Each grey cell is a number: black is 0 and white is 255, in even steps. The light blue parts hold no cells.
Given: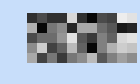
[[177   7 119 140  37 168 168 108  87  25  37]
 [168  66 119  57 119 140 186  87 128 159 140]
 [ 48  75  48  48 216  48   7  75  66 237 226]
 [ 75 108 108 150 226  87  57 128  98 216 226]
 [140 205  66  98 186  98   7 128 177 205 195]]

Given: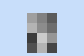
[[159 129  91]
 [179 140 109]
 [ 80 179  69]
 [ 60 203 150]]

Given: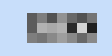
[[126 116 137 158 137 104 137]
 [ 92 126  82 146 104  82 116]
 [ 92 178 169 178  42 212  32]]

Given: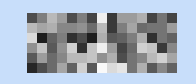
[[218  30  98 126  48  77  30 175  89  98 126 175  48 116  98]
 [ 39  77 107 165  98 208  89 249 218 229 116 175  89 135  98]
 [ 77 126 185 156  77 126  68 239  57 156 156 175  68 116  68]
 [ 89 156 107 135 185 185 196 145 175  77 116 135 185 208 165]
 [185 165 175 135 135 145 107 185  57 126 165 107 116 116 156]
 [145 196  89 145 208  48 196 239 156  68 107 208 196  57 135]]

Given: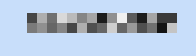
[[122 144 102 133  70 174  79 102 206 102 153  79 112  19 196]
 [ 70 174 112 217 186 133 165  28 144 240  91  28 165  58  58]]

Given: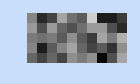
[[133  29  91 133 164 102  68  91  50 143]
 [133  41  68 164 112  91 207  29  29  59]
 [102  68 102  68 143 123 143   6  80 164]
 [154  80 154 102  80 112 154 154  80  41]
 [123 112 123  91 143  91  59 164 123 175]]
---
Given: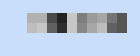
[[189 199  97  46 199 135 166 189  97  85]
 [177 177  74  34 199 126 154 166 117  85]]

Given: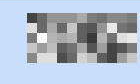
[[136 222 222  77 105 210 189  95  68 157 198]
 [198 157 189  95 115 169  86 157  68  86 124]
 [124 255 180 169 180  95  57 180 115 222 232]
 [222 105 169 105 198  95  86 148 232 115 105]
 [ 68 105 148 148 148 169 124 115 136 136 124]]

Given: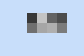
[[111 166 175 123]
 [ 56 196  99  76]]

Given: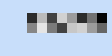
[[134 229 123  66 199 209 156 102]
 [ 44 187  66 209 156  44 114   4]]

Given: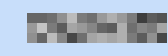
[[144 102 187 134  71 111 165 175 165 175 123  92 144  71]
 [153 196 123  92 165 153 134 102  92 175 111 134 123 165]
 [102 102 111 144 187 123 111 153 175 153 123  61  92  82]]

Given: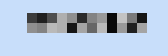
[[143 131 185 175  21 164 102 185   9 153  32 164]
 [ 60  32  78 175 143  42 131 153   9 195 122  21]]
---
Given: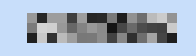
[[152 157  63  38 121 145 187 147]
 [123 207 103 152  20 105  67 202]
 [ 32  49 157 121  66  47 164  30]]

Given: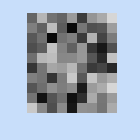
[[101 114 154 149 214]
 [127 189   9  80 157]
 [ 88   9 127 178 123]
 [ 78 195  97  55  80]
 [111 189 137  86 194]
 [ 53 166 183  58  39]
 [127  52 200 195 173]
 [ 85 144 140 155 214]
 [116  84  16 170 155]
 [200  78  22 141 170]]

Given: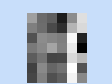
[[159  94 140]
 [127  74 180]
 [ 82 133 248]
 [121 164 233]
 [ 93  69 217]
 [ 65 102 254]
 [ 70  80 243]]

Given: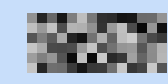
[[146 103 126 120  44  23 107]
 [191 194 180 145 154  76 149]
 [ 85  92  36 114 100 204  73]
 [196  74  77 196 114 154 140]
 [157 149  11  10  41 161 139]
 [196 111  58  56 112  54 200]]

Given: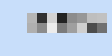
[[181 211 140 190]
 [175 236 159  76]]

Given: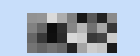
[[146 218 127  88 138]
 [129  13 134 113  54]
 [102  15 216  57 203]
 [116 114  34 205  26]]

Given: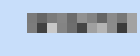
[[122 123 108 131 138 162]
 [124 200 110 160 139 162]]
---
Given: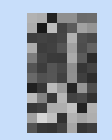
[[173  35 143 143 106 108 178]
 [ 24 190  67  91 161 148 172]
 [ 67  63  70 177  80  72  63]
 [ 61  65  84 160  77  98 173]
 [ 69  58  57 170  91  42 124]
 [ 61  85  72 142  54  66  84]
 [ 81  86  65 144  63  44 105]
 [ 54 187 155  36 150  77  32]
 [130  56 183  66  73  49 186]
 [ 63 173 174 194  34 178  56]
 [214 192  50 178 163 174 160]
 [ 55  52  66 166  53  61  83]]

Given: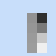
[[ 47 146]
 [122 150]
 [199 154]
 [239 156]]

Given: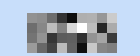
[[141 109  51  13 175 177 151 203 146]
 [135 189 132 216 255 189  39 171 110]
 [147  54  92  95  48 147 165  59 116]
 [104  67 187  98  14 200 134 127 155]]

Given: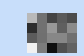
[[113  68  90  75 185]
 [113 152  95 139  45]
 [112 135 135 112  92]
 [124  15  79  98 241]]

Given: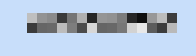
[[147 138  58 117 176  38 149 145 124  39  15 152 188  61 191]
 [102 105 188 125  75 215 101 104 119 210 232  92  60 185  59]]

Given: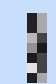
[[169  34]
 [168  35]
 [ 68 183]
 [ 26 146]
 [ 69  28]
 [ 67 226]
 [167  33]]

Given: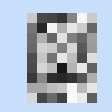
[[ 75  68  55 132 246 201 201]
 [ 38 244 177 231 203 102 118]
 [177 102 225 127 101 158 109]
 [209 201 128 214  89 155 104]
 [196 115 230 189  75 223  78]
 [213 189  24 180 233  98  74]
 [136  45  40  50  84 174  57]
 [168 188 198 247 185 230 167]
 [ 71 106  65 249 235  95 214]]
